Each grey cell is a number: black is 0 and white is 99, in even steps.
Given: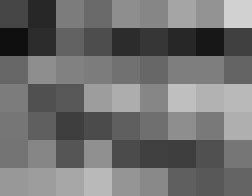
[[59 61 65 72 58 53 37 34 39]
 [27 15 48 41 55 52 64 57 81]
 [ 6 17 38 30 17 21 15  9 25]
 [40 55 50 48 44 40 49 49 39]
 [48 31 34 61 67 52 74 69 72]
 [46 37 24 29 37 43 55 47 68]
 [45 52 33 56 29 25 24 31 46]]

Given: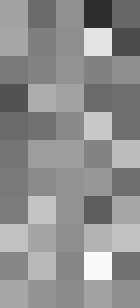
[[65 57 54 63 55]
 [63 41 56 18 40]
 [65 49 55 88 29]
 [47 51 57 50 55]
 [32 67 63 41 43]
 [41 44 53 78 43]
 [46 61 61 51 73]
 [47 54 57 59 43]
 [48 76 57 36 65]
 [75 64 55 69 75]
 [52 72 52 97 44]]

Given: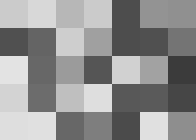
[[86 87 40 49 29 87 55]
 [79 84 71 79 30 57 56]
 [31 39 80 62 30 31 45]
 [88 40 60 33 81 63 23]
 [82 42 74 86 34 35 27]]

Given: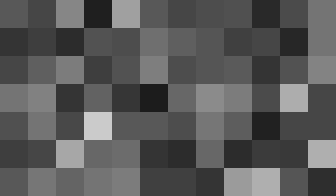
[[34 46 39 45 48 25 25 20 60 68 33 18]
 [34 27 52 12 62 34 27 30 31 16 29 45]
 [20 24 17 32 30 43 37 33 25 27 15 45]
 [27 37 48 24 32 49 30 33 35 20 32 51]
 [45 50 20 38 21 11 40 54 48 29 67 27]
 [31 45 28 79 34 34 30 46 36 13 27 27]
 [24 27 65 40 42 20 17 40 17 23 22 68]]

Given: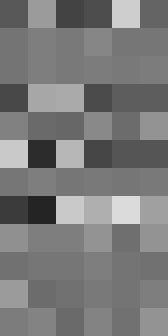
[[48 51 41 51 44 57]
 [34 60 26 30 80 39]
 [45 49 47 52 46 46]
 [45 49 47 48 47 48]
 [28 65 66 29 36 36]
 [50 41 40 53 42 57]
 [78 17 71 27 33 33]
 [46 49 46 47 46 47]
 [23 14 78 68 85 62]
 [56 49 49 57 43 57]
 [44 46 46 49 45 44]
 [60 42 44 47 45 49]]

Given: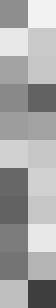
[[74 24]
 [55 94]
 [90 78]
 [63 77]
 [53 38]
 [61 63]
 [81 77]
 [40 81]
 [38 77]
 [48 90]
 [45 70]]

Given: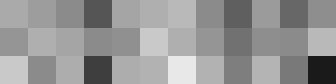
[[78 54 67 24 67 69 90 69 49 70 47 10]
 [66 61 54 33 64 68 72 54 37 60 40 55]
 [58 68 64 54 56 78 68 58 44 55 54 72]]

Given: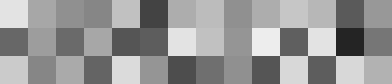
[[79 52 66 39 85 58 30 43 56 33 84 36 84 69]
 [88 65 56 52 75 26 67 73 56 67 77 71 35 59]
 [40 61 41 65 33 36 88 75 58 92 37 88 14 46]]
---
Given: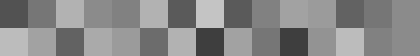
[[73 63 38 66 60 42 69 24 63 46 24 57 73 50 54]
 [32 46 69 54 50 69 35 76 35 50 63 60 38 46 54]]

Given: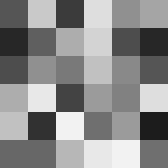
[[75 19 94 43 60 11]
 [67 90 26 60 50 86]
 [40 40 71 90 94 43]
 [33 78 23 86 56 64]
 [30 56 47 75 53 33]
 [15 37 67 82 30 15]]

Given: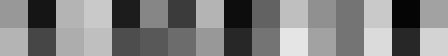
[[70 27 67 74 30 34 42 59 15 45 89 63 45 85 15 82]
 [59  8 70 78 11 52 23 70  5 38 74 56 45 78  2 63]]

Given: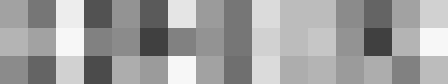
[[70 63 96 50 54 25 50 57 46 81 73 77 57 25 70 96]
 [63 46 92 32 57 35 89 60 46 85 73 73 54 39 63 81]
 [54 39 81 29 67 60 96 63 43 85 67 70 60 67 50 73]]

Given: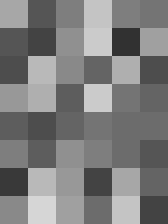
[[65 33 49 76 49 45]
 [59 68 36 79 45 39]
 [53 83 62 42 76 26]
 [49 36 56 49 42 33]
 [36 30 39 45 42 42]
 [33 26 56 79 19 62]
 [30 72 53 39 68 30]
 [22 72 59 26 65 39]]

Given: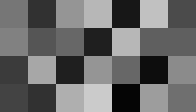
[[50 33 40 12 71 37 37]
 [46 19 58 71  9 75 29]
 [26 19 68 79  2 61 43]
 [23 65 12 58 40  5 54]]
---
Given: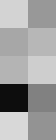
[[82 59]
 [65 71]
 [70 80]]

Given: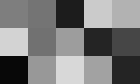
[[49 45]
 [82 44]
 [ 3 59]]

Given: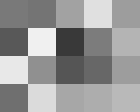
[[47 45]
 [34 93]
 [90 56]]

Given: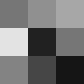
[[46 56]
 [88 13]
 [51 27]]

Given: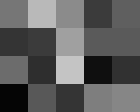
[[46 72]
 [20 23]
 [42 18]]

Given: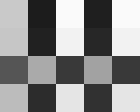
[[78 11]
 [77 13]
 [33 66]]
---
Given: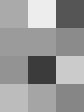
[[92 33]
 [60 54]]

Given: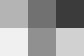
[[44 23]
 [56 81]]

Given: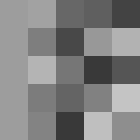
[[63 40]
 [49 28]]

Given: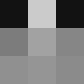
[[79  7]
 [63 52]]

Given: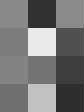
[[19 54]
 [91 31]]

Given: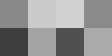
[[79 81]
 [64 31]]

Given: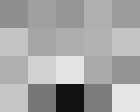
[[62 58]
 [64 67]]

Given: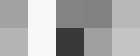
[[96 51]
 [96 22]]
